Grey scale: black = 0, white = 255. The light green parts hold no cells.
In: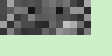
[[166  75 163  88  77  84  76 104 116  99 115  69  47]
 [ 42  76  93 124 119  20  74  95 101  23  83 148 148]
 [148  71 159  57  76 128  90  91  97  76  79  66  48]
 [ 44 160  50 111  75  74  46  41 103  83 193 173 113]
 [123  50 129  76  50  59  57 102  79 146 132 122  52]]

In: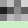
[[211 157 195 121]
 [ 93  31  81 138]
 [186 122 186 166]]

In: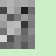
[[161 172 180 166 169]
 [109  69 177 152  30]
 [131 168  86 121 154]
 [122 154 182 188  54]
 [139 114 190 166 102]
 [123 212  79 124 112]
 [119 101 108 123  89]]

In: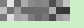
[[193 127 228 103 171 139 131 135  79 138]
 [ 53 190 113 155 105 105 109 110 174  57]
 [170 122 222 164 172 125 106 120  72 155]]

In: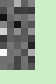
[[131 107 111 176  97]
 [ 57  75 120  59  63]
 [131  19 105 119 109]
 [ 85 134  89  22 104]
 [146 209  98 142  89]
 [ 65  52  95  87  93]
 [ 36  80 117  96 123]
 [172 248 111 117  82]
 [ 55 110 114  69 114]
 [ 84 115 103  70 111]]

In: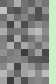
[[116 104 120 174 114  99 136]
 [143 195  92  82 114 146  79]
 [102 112 155 114 133  99  82]
 [124 136  69 161  77 118 142]
 [139 171 116 118 118 173 187]
 [125 127  83 173  91 117 153]
 [151 131 176  96 169 138 112]
 [ 72 146 120 132  61 112 161]
 [ 83 119 131 135 124  89  86]
 [136 136 175  70 161 147 113]
 [188 184 143 102 162 179 141]
 [125 161  60 148  81 128 136]]
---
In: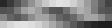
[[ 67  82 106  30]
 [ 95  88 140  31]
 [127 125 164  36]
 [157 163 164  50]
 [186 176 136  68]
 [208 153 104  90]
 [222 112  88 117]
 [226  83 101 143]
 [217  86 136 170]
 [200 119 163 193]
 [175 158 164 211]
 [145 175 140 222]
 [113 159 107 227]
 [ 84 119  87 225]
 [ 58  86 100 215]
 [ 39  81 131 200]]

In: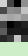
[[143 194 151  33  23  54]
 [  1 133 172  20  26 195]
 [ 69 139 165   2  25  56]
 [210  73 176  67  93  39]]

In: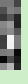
[[ 68 117  38  34  85 123 121   9  24  37]
 [120 127  86 155 139 244 242 129  76 180]
 [118  79  56 136 125  61  65 123   8 141]]

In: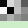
[[ 90 141 128]
 [187 191 147]
 [218   6 175]
 [ 11 249 139]]

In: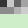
[[163 204]
 [ 99 179]
 [200 140]
 [ 52 139]]

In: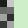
[[200 108  47 165]
 [ 28 102 163  58]]
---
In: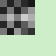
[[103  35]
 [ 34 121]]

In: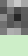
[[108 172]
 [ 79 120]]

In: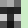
[[154 172]
 [ 39  30]]

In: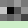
[[128 122]
 [198   5]]

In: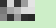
[[ 50 215]
 [121 168]]

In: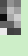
[[ 76 146]
 [ 94 188]]

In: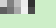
[[210 129]
 [ 95 117]]

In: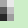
[[167 233]
 [ 88 191]]

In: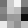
[[114 203]
 [135 199]]
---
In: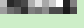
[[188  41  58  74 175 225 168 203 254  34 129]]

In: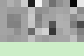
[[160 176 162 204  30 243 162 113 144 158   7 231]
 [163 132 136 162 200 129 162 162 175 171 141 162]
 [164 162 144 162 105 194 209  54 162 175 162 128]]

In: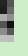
[[ 36  87]
 [172 143]
 [140  87]]

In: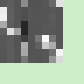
[[ 87  92  84 140  83  83  86 105 227]
 [240  95  84  79  86  85  86  91  85]
 [ 95 224 159  38  84  84  87  87  84]
 [ 88  92  84 172  84  97 202 171  86]
 [ 86  92  84 118  86  84  87 149 218]]

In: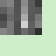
[[122 130  82 139  90  59]
 [ 70 105  86 171  88 118]
 [132 119  78 107  87  46]]

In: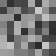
[[119  49  71  68 169  61 171 138]
 [152 149  46 152 157 119 192 150]
 [144  79 178  48 129  73 128  46]
 [180 194 115 167  79  42 199 111]]
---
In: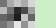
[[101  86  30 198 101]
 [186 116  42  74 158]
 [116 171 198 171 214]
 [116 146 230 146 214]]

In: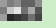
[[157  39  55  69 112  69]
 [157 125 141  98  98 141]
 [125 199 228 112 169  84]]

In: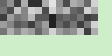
[[103 145  62 173  47  47 173 226 145  76 173 157 103 210]
 [157 133  89 103  62 117 157  33 103  76 117  62 117 210]
 [ 62 157 117 133 185  89  89  33  89 103  89 117  62  76]
 [117 173 133 173 157 103 145 210 157 133 145 197  62 173]
 [117  76 197 133 210 197  76 210 157 185 103  89 210 173]]

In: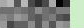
[[169 184  86 184  73  43  73 169   4  43]
 [154  73  99  99 140  86 140  86 154 140]
 [112 112 124 112  99 140 112  99 124 124]
 [140 124 154 140  99  86 112 124  86  73]]

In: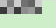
[[ 58 166  58 141 153  86]
 [192 125 206 113 100 206]]

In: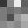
[[123 109 123 109]
 [138 152 138 166]
 [123  79 152 181]
 [ 54 138 235  95]]
